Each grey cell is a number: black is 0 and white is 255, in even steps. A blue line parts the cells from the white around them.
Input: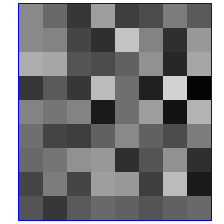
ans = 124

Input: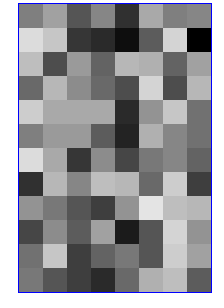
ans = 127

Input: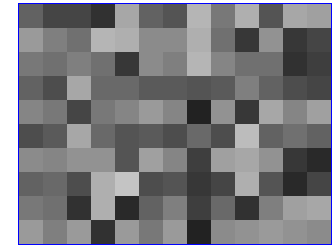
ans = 167

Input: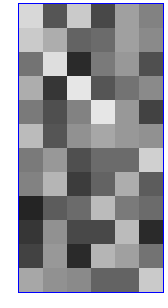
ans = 160

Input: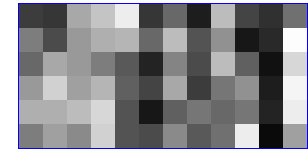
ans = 48

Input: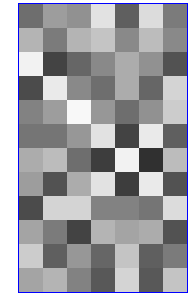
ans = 220

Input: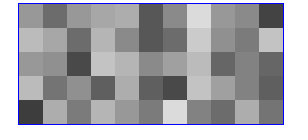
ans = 138

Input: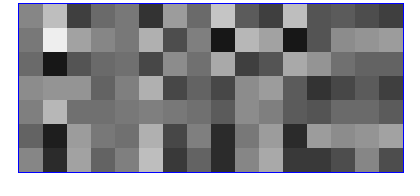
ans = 77

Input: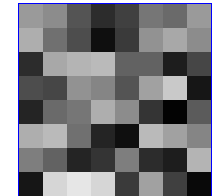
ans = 106
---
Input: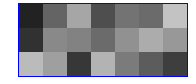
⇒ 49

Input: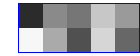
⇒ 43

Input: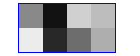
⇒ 137

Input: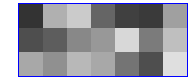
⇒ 78

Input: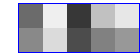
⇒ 107

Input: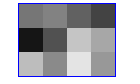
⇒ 21
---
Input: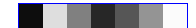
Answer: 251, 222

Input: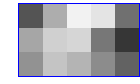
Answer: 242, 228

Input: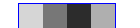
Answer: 214, 175

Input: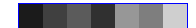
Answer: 207, 151

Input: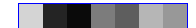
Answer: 212, 182

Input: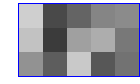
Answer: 207, 201

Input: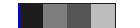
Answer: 190, 127
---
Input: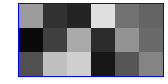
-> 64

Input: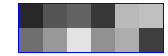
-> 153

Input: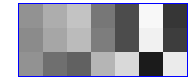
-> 166

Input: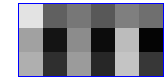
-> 20

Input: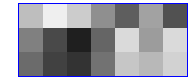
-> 73

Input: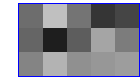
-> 30

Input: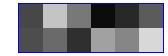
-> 106

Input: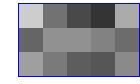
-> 145
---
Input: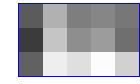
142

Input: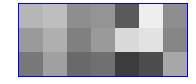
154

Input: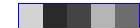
68

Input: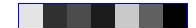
28

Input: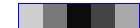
12

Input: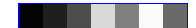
217

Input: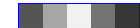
241

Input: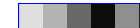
104

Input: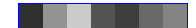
83
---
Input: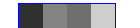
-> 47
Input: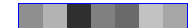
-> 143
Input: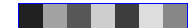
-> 33
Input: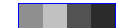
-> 143
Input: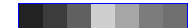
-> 34
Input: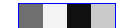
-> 111
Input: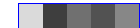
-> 218
